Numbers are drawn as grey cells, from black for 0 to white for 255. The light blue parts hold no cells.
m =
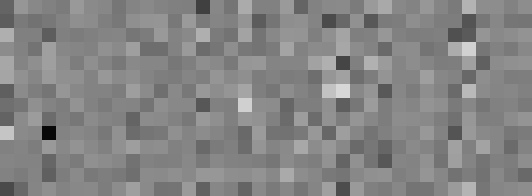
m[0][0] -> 100
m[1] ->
[93, 122, 114, 120, 130, 143, 140, 127, 120, 143, 148, 149, 120, 154, 122, 133, 129, 148, 92, 117, 142, 144, 132, 75, 104, 145, 88, 123, 125, 142, 134, 125, 125, 84, 119, 135, 118, 117]
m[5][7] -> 152
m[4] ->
[167, 132, 143, 159, 141, 125, 143, 131, 120, 137, 134, 134, 119, 127, 142, 137, 121, 150, 152, 132, 133, 133, 162, 176, 69, 128, 177, 155, 133, 141, 133, 125, 126, 160, 96, 140, 144, 146]
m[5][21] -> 126
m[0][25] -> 123
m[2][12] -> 131
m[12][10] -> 139
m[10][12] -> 129
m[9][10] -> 117
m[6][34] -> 139
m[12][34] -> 114
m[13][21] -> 118
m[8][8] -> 129
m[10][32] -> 161
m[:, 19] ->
[129, 117, 136, 123, 132, 130, 118, 140, 129, 115, 132, 118, 136, 122]
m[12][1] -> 124
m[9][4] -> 131
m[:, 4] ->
[123, 130, 128, 135, 141, 144, 150, 125, 127, 131, 136, 131, 125, 131]
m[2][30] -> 126
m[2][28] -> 129
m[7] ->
[111, 117, 144, 131, 125, 147, 130, 122, 133, 132, 116, 143, 136, 136, 87, 129, 127, 208, 141, 140, 102, 126, 126, 144, 94, 119, 156, 125, 137, 133, 148, 143, 122, 135, 117, 129, 131, 122]
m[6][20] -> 141
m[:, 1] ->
[150, 122, 128, 130, 132, 145, 139, 117, 139, 138, 132, 131, 124, 104]
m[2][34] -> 149
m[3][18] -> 116
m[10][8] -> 145
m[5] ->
[165, 145, 134, 154, 144, 144, 131, 152, 139, 143, 132, 126, 124, 133, 127, 149, 137, 143, 125, 130, 124, 126, 110, 150, 161, 110, 125, 148, 133, 133, 159, 135, 131, 104, 142, 134, 125, 126]
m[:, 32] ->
[122, 125, 80, 172, 126, 131, 106, 122, 113, 84, 161, 159, 114, 155]
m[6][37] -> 129
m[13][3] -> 143
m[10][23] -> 152

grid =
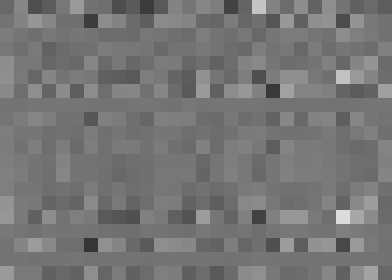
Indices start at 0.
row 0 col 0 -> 104
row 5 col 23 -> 112
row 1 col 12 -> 136
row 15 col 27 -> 107
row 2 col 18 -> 104
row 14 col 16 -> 108
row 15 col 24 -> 220
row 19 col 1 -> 122
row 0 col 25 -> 97
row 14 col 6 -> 138
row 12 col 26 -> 107
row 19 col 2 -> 121
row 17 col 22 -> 146
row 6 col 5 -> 93
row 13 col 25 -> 123
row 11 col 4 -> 131
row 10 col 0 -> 124
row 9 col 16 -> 113
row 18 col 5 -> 117
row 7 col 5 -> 117
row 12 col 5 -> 116
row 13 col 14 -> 114
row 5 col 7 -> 96
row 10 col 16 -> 125
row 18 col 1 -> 116
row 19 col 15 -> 89
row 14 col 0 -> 148
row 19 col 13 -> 95
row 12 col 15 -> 118
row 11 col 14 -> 104
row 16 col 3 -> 118
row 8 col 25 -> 134
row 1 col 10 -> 94
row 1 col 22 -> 143
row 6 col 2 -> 142
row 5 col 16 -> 105
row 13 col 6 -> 123
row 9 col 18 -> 123
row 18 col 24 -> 116

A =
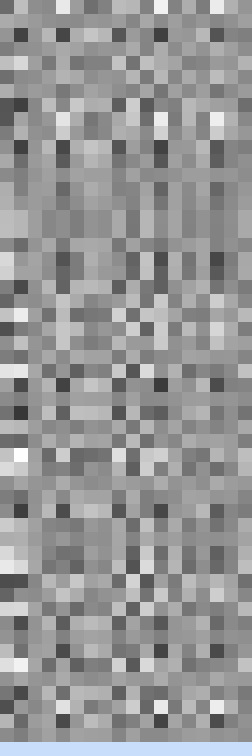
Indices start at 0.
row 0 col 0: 107
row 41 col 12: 123
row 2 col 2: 149
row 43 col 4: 148
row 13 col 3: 157
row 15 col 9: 120
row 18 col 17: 168
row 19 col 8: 150
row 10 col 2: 149
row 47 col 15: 136
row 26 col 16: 138
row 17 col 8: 119
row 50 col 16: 178
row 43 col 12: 173
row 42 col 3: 157
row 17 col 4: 121
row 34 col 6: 140
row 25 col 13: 163
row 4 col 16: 149
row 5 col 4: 179
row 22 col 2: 160
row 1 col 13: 140
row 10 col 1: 64
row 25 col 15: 150
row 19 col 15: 89
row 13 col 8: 130
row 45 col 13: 152
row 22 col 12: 164
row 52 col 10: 138
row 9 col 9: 169
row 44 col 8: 96
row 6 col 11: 117
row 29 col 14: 181
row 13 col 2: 155
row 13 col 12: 161
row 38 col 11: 150
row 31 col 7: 164
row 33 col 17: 182
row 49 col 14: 174

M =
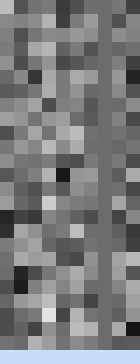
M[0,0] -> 188
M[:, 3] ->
[122, 179, 138, 180, 148, 169, 173, 77, 150, 115, 185, 124, 179, 121, 204, 133, 111, 102, 163, 119, 160, 189, 228, 145, 157]
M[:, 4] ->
[59, 62, 135, 98, 72, 122, 122, 128, 157, 169, 138, 85, 23, 88, 134, 115, 122, 86, 82, 144, 132, 102, 69, 109, 114]
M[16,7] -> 108
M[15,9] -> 134
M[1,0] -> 137
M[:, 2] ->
[114, 140, 118, 167, 118, 54, 118, 164, 116, 166, 134, 113, 126, 81, 90, 58, 144, 163, 156, 76, 128, 166, 121, 67, 177]
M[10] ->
[119, 151, 134, 185, 138, 171, 110, 108, 104, 116]
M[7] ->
[127, 140, 164, 77, 128, 132, 86, 108, 107, 139]
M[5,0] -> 105
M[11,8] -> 121
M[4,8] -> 125
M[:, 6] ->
[110, 155, 142, 83, 103, 154, 105, 86, 89, 112, 110, 122, 154, 131, 118, 77, 109, 114, 145, 137, 107, 68, 115, 178, 124]
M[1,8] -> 81
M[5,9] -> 35
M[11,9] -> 76
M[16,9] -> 58
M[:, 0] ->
[188, 137, 128, 123, 145, 105, 91, 127, 158, 78, 119, 142, 87, 139, 156, 38, 47, 123, 111, 108, 78, 102, 76, 77, 114]
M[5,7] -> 108
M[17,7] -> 108
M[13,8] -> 111
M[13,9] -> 71
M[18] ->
[111, 169, 156, 163, 82, 74, 145, 108, 163, 184]
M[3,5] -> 122
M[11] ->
[142, 118, 113, 124, 85, 78, 122, 108, 121, 76]
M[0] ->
[188, 83, 114, 122, 59, 79, 110, 108, 119, 65]
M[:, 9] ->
[65, 133, 131, 111, 65, 35, 82, 139, 72, 102, 116, 76, 170, 71, 99, 134, 58, 64, 184, 85, 171, 161, 147, 22, 91]
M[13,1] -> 96

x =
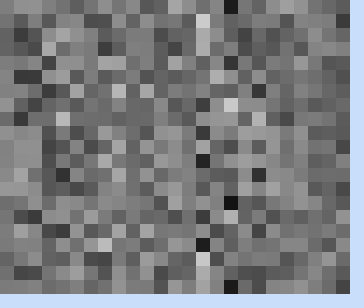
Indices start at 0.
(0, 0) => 126
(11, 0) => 131
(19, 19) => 91
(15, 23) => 100
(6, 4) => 88
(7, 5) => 89
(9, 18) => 153
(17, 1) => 130
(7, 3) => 100
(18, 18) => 124
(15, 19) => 81
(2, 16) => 94
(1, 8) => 141
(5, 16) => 143
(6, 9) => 98
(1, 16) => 97
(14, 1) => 117
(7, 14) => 62
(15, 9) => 122
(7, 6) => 116
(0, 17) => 118
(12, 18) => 49
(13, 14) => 88
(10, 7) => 101
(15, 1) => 76
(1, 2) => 126
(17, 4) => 142
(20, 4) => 114
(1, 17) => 106
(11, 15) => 117
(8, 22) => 123
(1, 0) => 115
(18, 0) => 100
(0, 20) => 159
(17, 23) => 86
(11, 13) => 126
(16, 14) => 141
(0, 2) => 145
